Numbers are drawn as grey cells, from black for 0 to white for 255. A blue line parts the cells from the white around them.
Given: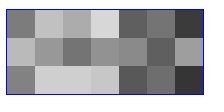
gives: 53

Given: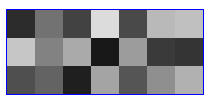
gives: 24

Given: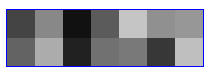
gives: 17

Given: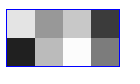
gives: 32

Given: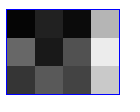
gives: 5

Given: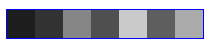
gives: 29

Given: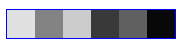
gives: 8

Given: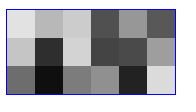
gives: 15

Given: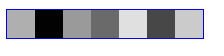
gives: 2
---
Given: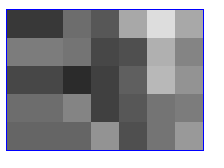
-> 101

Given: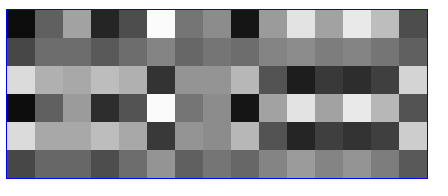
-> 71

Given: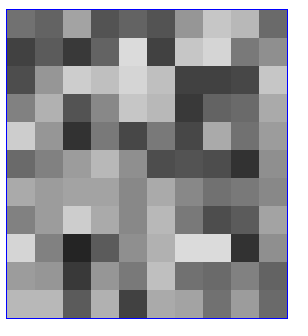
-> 184

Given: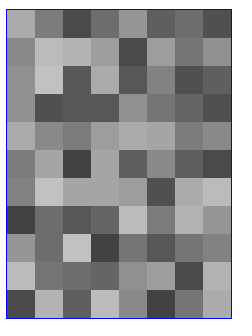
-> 74

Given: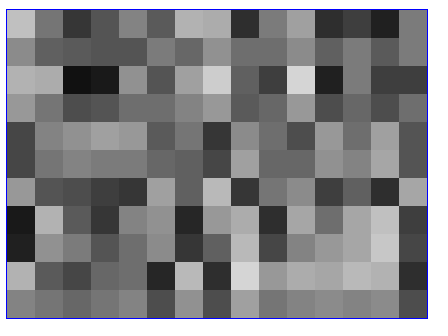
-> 131
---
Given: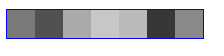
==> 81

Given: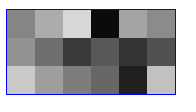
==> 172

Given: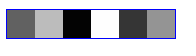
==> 188

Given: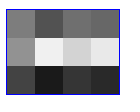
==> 82

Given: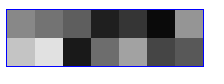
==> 115

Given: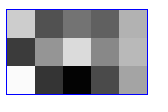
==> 81
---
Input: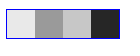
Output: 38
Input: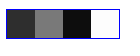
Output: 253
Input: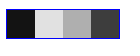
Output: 61
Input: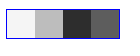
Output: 93
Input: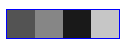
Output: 198
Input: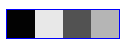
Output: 181
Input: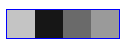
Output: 154
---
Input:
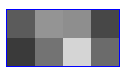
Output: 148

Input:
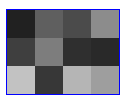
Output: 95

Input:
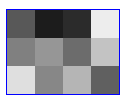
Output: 28

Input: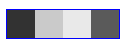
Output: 202

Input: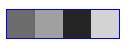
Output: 160

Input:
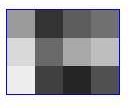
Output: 51
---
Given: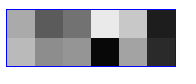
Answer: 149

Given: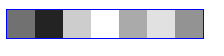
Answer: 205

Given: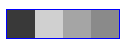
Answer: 165

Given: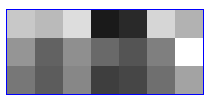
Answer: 135

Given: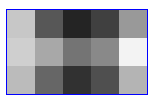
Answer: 49

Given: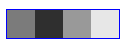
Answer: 153
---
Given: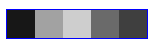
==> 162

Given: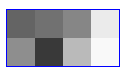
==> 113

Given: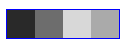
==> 109

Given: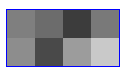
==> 108

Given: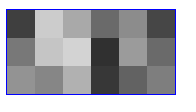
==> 204

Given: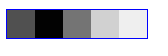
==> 2

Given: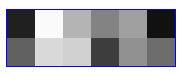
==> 250

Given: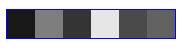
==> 126

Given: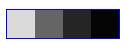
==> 101
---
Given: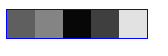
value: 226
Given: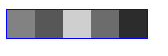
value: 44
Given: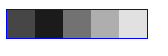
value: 225
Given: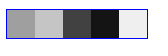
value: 239
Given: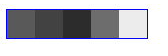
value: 236
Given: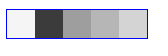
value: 212
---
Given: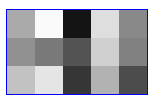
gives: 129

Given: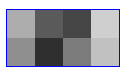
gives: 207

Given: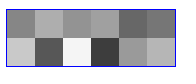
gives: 118

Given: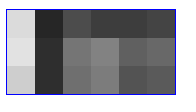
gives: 104

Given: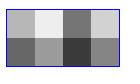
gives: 210

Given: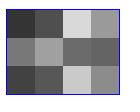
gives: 100

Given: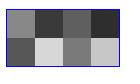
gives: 46

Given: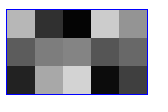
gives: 104

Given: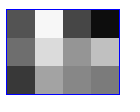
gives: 192
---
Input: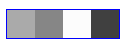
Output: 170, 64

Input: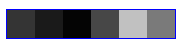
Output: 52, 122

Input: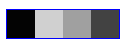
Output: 3, 66

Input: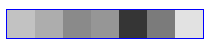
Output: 194, 226

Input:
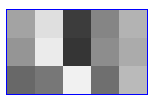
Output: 163, 186

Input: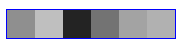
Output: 143, 177

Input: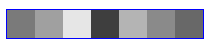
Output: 122, 104

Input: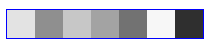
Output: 227, 47

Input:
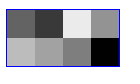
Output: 99, 1
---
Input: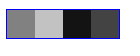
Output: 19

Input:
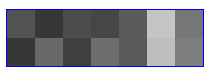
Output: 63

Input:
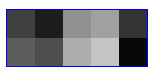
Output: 174

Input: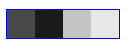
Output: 197

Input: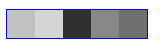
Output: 47

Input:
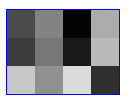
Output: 220

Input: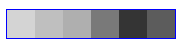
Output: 175

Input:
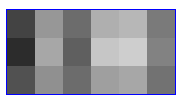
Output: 108

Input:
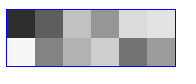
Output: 178
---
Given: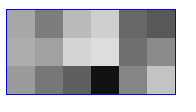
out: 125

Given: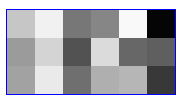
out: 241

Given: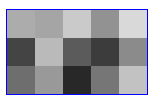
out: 165

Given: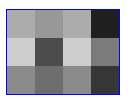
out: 152

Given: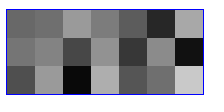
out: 111

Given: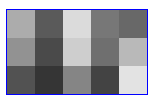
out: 90

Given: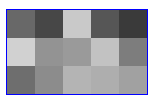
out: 71
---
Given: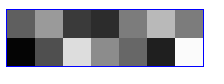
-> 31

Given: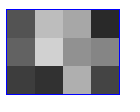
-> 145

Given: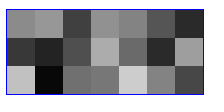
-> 42

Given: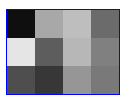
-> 183

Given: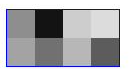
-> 183

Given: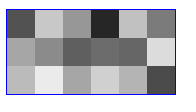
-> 102

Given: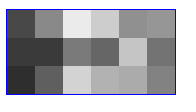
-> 197
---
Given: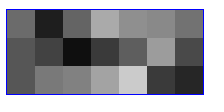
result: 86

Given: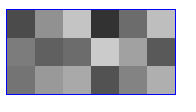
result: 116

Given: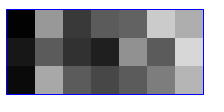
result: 10

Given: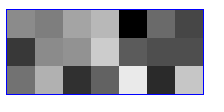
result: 114

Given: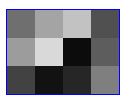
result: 66

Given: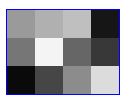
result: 10

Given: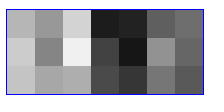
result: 196
